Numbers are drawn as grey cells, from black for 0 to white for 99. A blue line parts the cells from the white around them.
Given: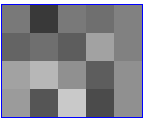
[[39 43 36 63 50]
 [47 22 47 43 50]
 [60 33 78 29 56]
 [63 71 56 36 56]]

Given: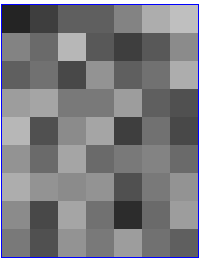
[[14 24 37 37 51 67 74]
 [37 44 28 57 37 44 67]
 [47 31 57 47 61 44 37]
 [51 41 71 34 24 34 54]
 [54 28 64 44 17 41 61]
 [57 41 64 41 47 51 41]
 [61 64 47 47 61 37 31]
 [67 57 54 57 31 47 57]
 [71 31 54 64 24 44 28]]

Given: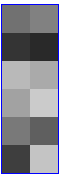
[[20 16]
 [24 76]
 [44 50]
 [47 37]
 [63 79]
 [72 66]]

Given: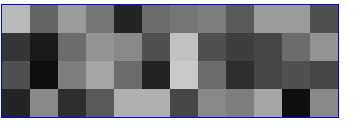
[[14 53 18 35 68 68 27 53 49 64  6 53]
 [21 10 42 57 53 31 75 31 24 27 42 57]
 [31  6 49 64 42 14 78 42 18 27 31 27]
 [72 39 60 46 14 42 46 49 35 60 60 31]]

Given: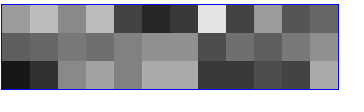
[[ 9 19 53 63 50 66 66 22 22 30 26 66]
 [37 40 47 43 50 56 56 30 43 37 47 56]
 [60 73 53 73 26 15 22 88 26 60 33 40]]

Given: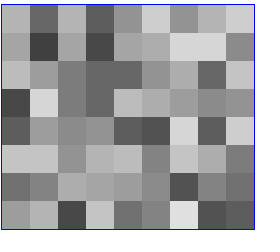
[[28 83 48 40 73 67 61 54 57]
 [36 61 54 57 36 32 83 36 80]
 [44 51 67 64 61 54 32 51 44]
 [61 70 28 76 44 51 87 32 36]
 [64 25 64 28 64 67 83 83 54]
 [70 40 70 36 57 80 57 70 80]
 [73 61 48 40 40 57 67 40 76]
 [76 76 57 70 73 51 76 67 48]]
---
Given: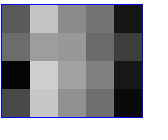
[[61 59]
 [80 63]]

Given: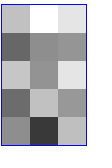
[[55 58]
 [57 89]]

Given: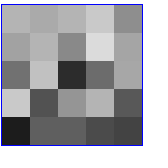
[[70 53]
 [75 17]]

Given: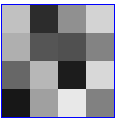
[[33 31]
 [71 11]]

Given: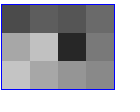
[[75 15]
 [65 58]]

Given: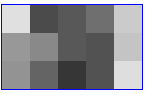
[[53 34]
 [39 21]]
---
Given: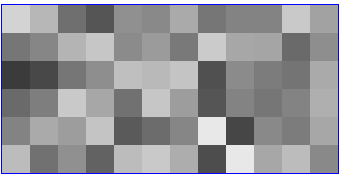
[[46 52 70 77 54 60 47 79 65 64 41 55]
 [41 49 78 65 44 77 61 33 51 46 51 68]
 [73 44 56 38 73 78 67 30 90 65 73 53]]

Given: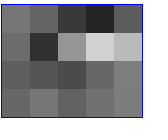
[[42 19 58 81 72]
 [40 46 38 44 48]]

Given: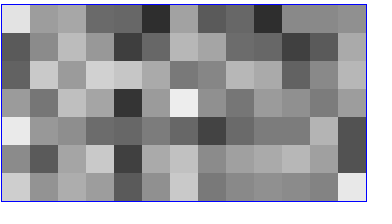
[[35 54 73 59 24 40 71 64 42 40 25 35 66]
 [60 46 74 64 20 60 92 56 46 60 56 48 61]
 [54 35 64 78 25 66 75 54 62 66 71 62 32]]

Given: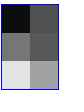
[[46 34]]

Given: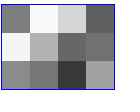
[[95 69 40 44]]

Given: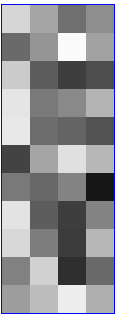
[[41 58 97 63]
 [89 47 53 70]
 [26 64 87 71]
 [88 36 24 51]
 [50 81 18 41]]
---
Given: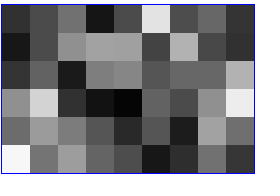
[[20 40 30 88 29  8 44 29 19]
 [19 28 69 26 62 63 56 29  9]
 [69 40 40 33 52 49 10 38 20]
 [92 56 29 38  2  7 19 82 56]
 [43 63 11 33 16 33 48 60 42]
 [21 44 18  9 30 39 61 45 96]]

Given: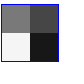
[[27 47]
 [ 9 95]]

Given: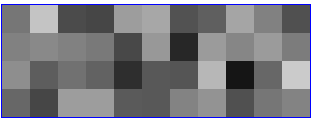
[[31 50 64 37 32 65 61 27 29 76 46]
 [48 60 52 60 15 59 28 47 50 53 50]
 [79 40  8 71 33 34 18 38 44 36 55]
 [51 46 31 57 51 34 35 61 61 27 40]]

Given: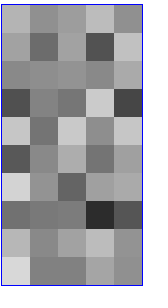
[[56 73 61 56 70]
 [75 32 63 42 63]
 [66 53 57 55 53]
 [27 79 46 51 31]
 [77 55 78 45 77]
 [62 45 67 53 34]
 [66 62 39 57 82]
 [33 17 48 47 44]
 [57 73 63 53 71]
 [56 64 50 50 84]]

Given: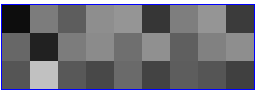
[[23 58 49 21 58 55 36 48  5]
 [55 50 37 56 43 54 48 13 40]
 [25 33 36 26 41 28 34 75 33]]

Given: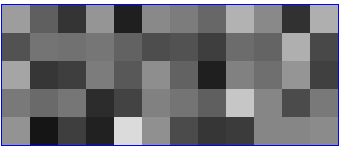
[[68 19 53 69 40 48 53 12 58 20 37 61]
 [28 68 39 42 24 32 30 38 46 44 45 32]
 [25 58 43 50 12 38 55 34 48 24 21 64]
 [47 29 52 77 37 45 50 26 17 46 41 47]
 [54 52 52 23 21 29 56 85 13 24  8 57]]
